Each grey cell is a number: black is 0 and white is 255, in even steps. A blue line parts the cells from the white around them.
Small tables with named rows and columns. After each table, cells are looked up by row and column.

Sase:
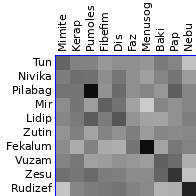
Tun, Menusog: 149
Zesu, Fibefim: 125
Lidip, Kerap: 122
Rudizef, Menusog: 137
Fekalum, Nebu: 131
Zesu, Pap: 52
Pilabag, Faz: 143
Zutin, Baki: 134
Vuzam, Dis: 145
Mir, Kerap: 117
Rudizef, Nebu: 34
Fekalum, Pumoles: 130
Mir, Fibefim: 96
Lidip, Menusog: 162
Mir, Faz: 162
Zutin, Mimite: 147
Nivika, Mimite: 125
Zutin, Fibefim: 131
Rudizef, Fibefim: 121
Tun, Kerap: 130

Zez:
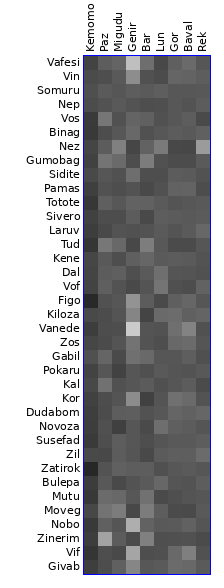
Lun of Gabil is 86
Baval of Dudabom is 97
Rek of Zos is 85
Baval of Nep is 83
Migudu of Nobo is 85
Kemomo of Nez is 69
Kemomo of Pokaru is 67
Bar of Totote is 97
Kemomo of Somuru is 79
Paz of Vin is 78
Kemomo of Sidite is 73
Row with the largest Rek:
Nez

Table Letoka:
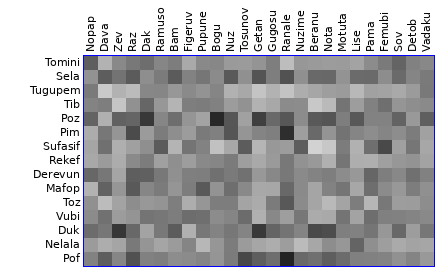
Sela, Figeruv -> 130
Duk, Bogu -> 131
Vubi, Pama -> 110
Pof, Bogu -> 149
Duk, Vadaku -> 119
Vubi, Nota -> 169
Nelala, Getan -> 166
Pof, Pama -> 129
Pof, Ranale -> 35
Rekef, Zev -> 172
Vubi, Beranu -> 171
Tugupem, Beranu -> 166
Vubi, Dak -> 116
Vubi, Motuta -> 116
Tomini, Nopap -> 94
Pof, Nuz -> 123
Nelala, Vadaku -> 166
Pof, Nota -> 94
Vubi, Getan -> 176

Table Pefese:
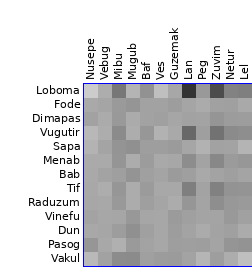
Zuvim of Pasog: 164
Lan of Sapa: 166
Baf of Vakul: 160
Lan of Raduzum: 150
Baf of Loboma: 146
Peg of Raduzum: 164
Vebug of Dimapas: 171
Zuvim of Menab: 136
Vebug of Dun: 166
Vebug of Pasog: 168

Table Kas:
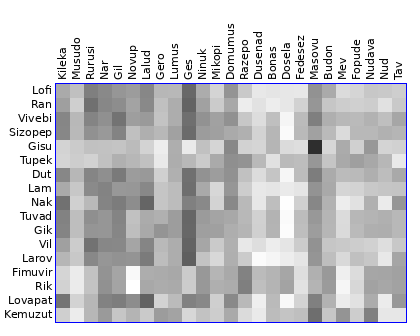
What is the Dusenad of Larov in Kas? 251
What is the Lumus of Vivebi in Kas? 173
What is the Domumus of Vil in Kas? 176
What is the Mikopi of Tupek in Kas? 170
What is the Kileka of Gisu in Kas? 211
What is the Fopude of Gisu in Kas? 208
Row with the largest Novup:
Rik

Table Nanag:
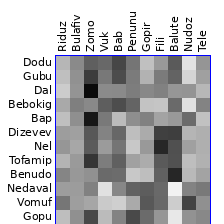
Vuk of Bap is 121
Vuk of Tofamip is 125
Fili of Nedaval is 105
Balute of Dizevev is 62
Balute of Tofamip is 81
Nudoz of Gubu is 213
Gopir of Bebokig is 195
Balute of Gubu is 99
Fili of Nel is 39
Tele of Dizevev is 175
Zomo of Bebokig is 137
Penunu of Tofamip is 161
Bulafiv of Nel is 167
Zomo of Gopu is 72
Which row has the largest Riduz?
Dal

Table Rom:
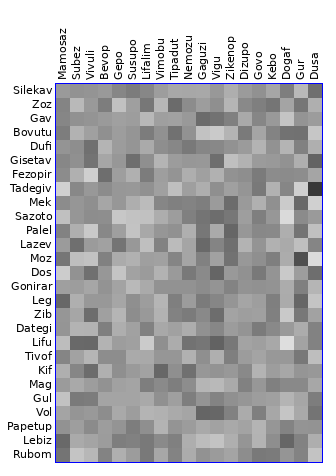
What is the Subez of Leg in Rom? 175
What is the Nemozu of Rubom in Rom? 172
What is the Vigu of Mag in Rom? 185
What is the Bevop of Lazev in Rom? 161
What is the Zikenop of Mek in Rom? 108
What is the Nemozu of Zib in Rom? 123
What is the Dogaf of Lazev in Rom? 170

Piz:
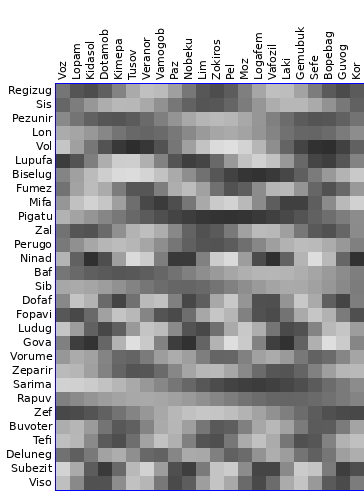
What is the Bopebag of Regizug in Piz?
90
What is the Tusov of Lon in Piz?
104
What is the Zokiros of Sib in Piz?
116
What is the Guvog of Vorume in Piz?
134
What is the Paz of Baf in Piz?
114
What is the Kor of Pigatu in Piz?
140
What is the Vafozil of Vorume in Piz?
171
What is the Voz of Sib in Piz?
167
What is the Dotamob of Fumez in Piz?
171
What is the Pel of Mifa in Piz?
210
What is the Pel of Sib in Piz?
129
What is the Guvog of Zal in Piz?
102
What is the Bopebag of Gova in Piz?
222
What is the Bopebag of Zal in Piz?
81
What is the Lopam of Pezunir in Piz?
116
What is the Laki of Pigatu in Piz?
72
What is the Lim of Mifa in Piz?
169

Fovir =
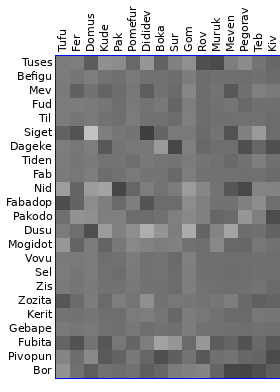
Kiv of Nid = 131
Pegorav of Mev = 112
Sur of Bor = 124
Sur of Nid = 124
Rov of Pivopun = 88
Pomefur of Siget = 115
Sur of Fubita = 149
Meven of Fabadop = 114
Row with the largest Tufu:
Nid

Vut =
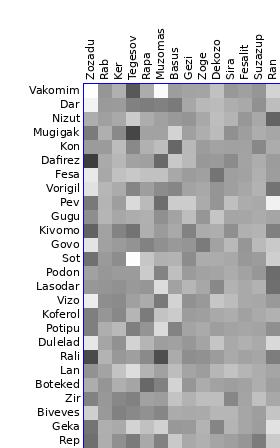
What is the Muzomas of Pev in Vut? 109
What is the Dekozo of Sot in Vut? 172
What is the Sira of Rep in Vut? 159
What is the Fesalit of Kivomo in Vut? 176
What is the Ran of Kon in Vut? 172
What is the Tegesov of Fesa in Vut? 200
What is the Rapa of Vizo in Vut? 171
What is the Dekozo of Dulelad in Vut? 197
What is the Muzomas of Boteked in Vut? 129

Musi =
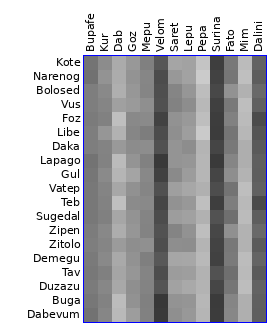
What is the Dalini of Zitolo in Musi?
91
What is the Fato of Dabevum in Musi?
135
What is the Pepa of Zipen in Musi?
190
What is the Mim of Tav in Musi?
186
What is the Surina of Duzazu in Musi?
70
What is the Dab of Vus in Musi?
160
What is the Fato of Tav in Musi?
111
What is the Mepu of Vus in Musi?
143
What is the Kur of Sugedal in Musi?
128
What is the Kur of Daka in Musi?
131
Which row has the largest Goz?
Gul

